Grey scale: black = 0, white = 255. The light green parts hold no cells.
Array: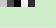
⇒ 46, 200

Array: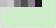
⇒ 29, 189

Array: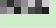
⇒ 199, 132

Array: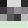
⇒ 43, 158

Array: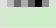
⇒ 144, 224

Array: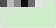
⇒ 229, 79
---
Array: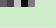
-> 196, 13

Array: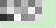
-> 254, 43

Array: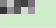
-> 215, 52

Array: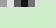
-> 226, 20

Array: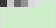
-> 218, 55

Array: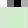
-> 246, 3

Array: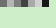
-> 209, 23

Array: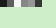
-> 246, 26

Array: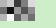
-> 248, 16

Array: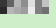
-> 236, 41
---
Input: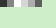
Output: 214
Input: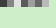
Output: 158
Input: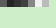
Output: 134
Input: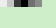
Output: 2
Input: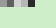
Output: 211
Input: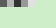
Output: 51
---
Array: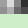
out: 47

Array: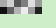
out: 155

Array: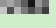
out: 107

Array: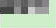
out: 132

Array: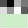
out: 120

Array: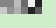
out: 35

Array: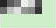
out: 81

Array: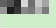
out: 164

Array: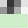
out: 228
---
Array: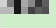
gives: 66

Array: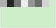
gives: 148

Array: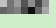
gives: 15

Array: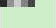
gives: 204

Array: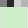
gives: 41

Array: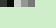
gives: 207

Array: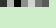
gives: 211

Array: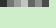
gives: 101

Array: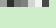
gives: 212

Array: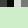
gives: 8
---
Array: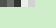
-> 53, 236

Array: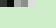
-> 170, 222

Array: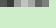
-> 194, 194

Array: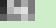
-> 209, 224

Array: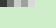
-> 203, 217

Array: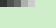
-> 106, 204
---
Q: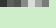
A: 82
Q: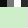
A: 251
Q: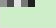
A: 227
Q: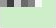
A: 207
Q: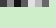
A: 20
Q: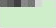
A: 65
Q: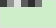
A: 224
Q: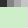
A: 170
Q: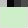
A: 51
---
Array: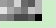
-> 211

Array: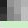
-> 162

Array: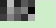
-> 33

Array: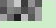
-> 201

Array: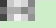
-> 228

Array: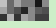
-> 164

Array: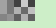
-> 65
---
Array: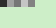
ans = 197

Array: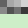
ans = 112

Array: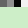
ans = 6

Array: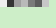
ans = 92

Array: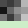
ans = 117

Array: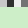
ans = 238
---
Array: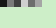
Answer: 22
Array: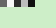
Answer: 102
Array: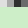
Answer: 223
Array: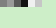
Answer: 127
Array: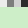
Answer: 236
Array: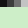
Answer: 18
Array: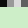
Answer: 11
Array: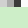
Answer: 208
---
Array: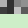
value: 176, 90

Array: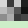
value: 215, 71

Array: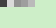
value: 64, 186

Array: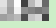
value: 225, 65

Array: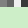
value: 128, 56

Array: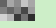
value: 100, 45
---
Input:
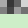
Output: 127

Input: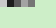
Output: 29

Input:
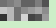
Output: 211

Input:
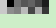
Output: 186

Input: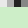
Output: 233

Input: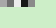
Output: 109

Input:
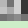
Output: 115

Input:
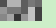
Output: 53

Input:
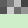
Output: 82
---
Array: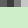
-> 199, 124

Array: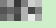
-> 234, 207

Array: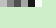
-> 249, 192

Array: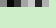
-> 202, 176

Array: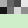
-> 231, 215

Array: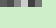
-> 205, 135

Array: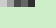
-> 204, 159

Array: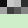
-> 202, 188

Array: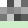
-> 253, 211
